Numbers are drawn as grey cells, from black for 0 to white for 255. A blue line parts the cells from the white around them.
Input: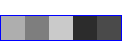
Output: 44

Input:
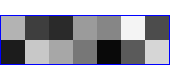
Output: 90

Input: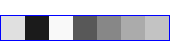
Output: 171

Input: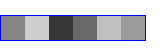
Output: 192

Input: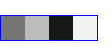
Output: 23

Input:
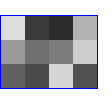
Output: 214

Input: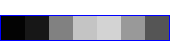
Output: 153

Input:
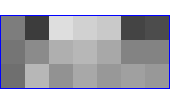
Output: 160

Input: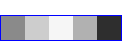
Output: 177
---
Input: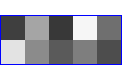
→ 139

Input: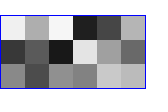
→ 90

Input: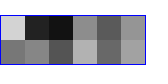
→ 134

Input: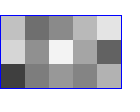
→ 144

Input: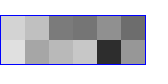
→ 166

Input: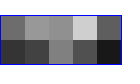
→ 66

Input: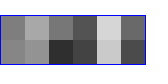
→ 147
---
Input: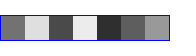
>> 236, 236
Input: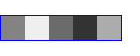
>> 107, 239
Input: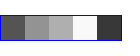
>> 175, 249
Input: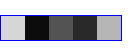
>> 83, 214
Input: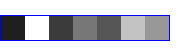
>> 119, 255
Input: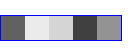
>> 213, 235
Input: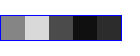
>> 75, 217
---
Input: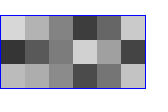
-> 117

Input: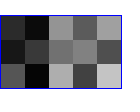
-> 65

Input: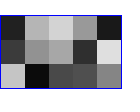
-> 79

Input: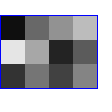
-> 65

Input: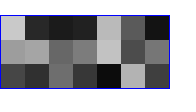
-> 179

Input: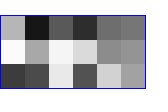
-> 210

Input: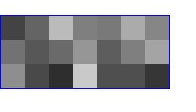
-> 79

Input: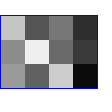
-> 205
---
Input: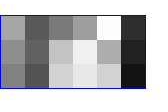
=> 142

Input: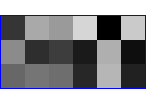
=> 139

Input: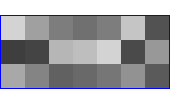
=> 62

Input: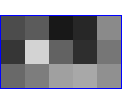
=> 54

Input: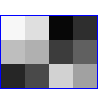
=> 190

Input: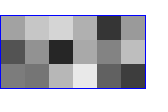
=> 83

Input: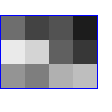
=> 234

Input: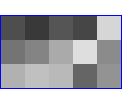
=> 116
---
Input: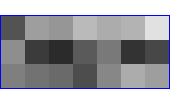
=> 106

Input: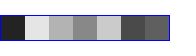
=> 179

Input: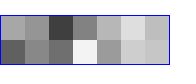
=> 111

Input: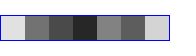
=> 74

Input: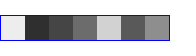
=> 69

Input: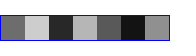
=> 40
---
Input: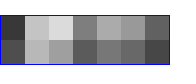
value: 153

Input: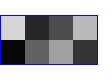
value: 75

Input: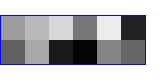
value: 236

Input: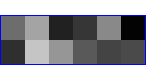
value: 137

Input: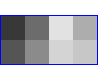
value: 226

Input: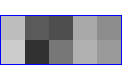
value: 169

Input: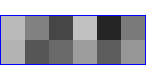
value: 37
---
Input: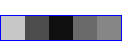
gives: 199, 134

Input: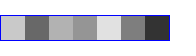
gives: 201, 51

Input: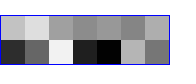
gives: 194, 118

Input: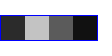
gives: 43, 17

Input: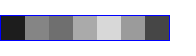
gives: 29, 70

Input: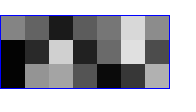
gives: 132, 177

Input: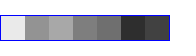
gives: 234, 65

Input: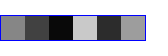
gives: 134, 157

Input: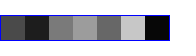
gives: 74, 7
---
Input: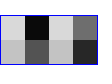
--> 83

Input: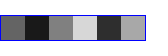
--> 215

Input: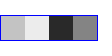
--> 236

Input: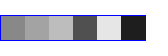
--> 80

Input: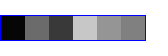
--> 199

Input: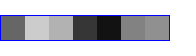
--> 18

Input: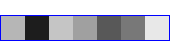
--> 88

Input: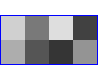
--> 85
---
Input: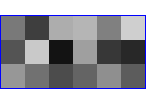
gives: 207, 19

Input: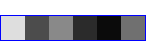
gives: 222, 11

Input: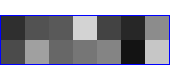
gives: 211, 19

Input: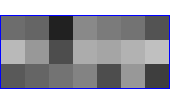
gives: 192, 33

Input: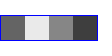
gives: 234, 62

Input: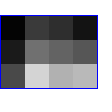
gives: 212, 4
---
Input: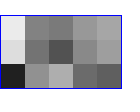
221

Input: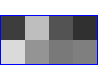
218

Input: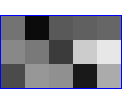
136

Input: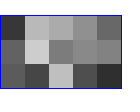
98

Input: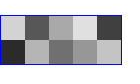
43

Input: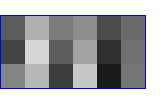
68

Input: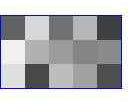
240
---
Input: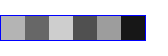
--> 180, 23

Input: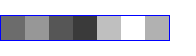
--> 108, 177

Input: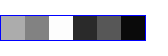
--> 172, 10

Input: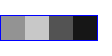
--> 147, 22

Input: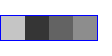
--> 197, 141

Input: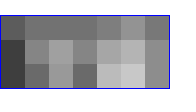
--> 92, 141

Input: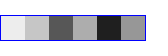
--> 237, 151

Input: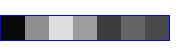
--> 9, 73

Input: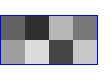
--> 98, 200
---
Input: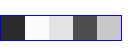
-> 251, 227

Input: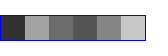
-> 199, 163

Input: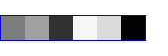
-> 246, 219

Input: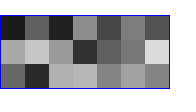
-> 219, 198

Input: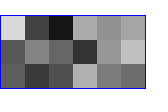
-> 218, 191

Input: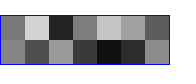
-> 211, 197

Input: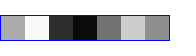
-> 250, 205

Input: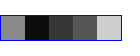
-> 207, 137

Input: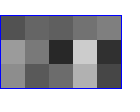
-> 204, 177
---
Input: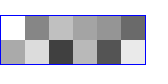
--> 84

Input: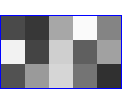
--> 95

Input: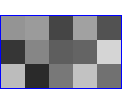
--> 100

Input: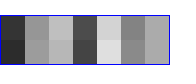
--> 138

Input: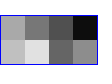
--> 101

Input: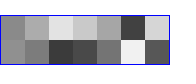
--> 241

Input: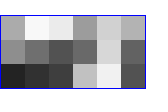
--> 215

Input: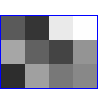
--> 68

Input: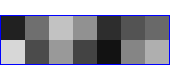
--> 133

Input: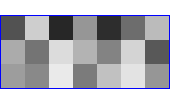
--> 212
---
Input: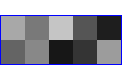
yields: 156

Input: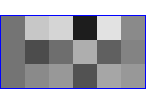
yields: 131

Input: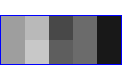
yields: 24

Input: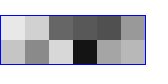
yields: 184

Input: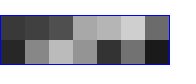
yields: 26

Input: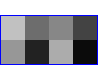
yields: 11

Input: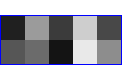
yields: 141

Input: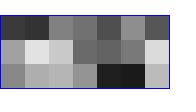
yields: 219

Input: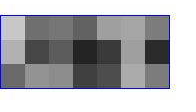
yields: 43
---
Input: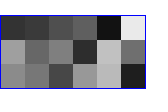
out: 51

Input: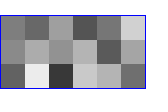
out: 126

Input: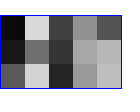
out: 11

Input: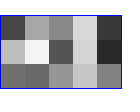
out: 70

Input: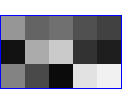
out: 150

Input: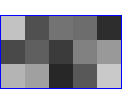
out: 194

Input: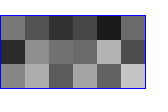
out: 120

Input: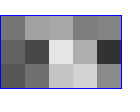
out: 118

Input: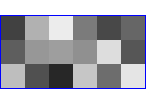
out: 65
